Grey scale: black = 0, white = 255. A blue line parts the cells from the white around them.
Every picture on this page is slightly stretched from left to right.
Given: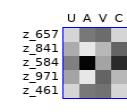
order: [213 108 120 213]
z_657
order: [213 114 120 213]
z_461
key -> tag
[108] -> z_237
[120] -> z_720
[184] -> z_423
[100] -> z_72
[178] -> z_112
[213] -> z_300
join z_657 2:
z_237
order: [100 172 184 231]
z_841
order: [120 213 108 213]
z_657

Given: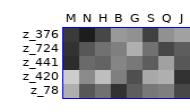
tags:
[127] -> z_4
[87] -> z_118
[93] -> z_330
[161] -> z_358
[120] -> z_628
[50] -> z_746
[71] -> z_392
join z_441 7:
z_118
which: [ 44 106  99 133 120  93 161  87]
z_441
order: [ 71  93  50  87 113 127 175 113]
z_724
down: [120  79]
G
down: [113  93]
S

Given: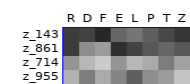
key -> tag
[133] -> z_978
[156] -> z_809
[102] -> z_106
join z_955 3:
z_978
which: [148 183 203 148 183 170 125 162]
z_714
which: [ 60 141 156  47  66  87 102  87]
z_861

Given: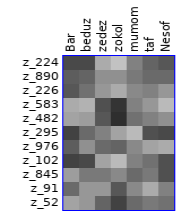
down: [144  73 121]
beduz
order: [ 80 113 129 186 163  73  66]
z_102
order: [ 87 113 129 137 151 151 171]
z_226
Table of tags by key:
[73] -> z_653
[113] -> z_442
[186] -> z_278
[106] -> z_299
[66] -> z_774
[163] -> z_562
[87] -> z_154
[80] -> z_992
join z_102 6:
z_992

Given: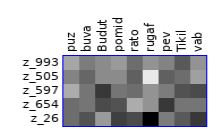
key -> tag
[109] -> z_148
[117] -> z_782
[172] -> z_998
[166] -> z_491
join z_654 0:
z_148
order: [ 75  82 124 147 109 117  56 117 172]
z_597
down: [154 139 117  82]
pomid
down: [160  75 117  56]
vab

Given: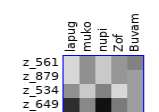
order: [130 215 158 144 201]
z_534
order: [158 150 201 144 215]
z_879
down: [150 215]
Zof
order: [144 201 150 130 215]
z_561
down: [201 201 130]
nupi

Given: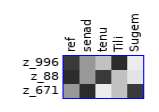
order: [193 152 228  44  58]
z_88
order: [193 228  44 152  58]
z_88
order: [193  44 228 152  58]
z_88

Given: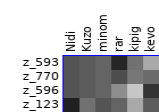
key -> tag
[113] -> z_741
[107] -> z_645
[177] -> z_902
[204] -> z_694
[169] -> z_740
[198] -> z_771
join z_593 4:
z_741
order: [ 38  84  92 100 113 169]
z_593
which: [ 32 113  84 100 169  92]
z_123
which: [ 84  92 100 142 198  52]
z_596
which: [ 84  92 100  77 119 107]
z_770
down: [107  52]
kevo

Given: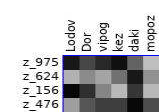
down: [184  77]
mopoz
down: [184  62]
kez
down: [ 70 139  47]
Dor
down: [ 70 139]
Dor
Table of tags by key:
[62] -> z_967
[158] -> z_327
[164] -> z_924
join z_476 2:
z_967
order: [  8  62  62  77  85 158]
z_476

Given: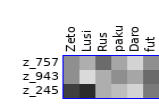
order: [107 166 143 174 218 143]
z_943
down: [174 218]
Lusi

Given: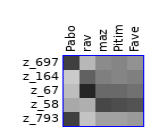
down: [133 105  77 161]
Pitim
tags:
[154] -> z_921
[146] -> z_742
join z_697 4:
z_742

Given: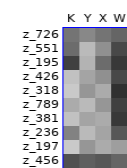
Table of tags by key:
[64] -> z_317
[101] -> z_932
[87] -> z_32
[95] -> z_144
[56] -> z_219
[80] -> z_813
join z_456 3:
z_932
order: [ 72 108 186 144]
z_551

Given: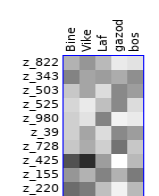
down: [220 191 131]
Laf
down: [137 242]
gazod
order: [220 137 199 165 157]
z_503

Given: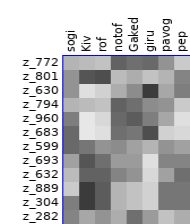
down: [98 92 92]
rof
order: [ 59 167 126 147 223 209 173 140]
z_630
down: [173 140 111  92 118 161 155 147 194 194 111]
Gaked
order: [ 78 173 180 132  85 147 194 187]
z_801

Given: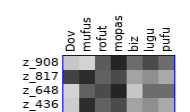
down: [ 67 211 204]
Dov
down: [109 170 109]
pufu
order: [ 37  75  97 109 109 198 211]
z_648
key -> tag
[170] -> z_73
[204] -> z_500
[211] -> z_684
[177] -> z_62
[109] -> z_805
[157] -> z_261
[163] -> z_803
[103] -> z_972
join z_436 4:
z_803
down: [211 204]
Dov
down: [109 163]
biz

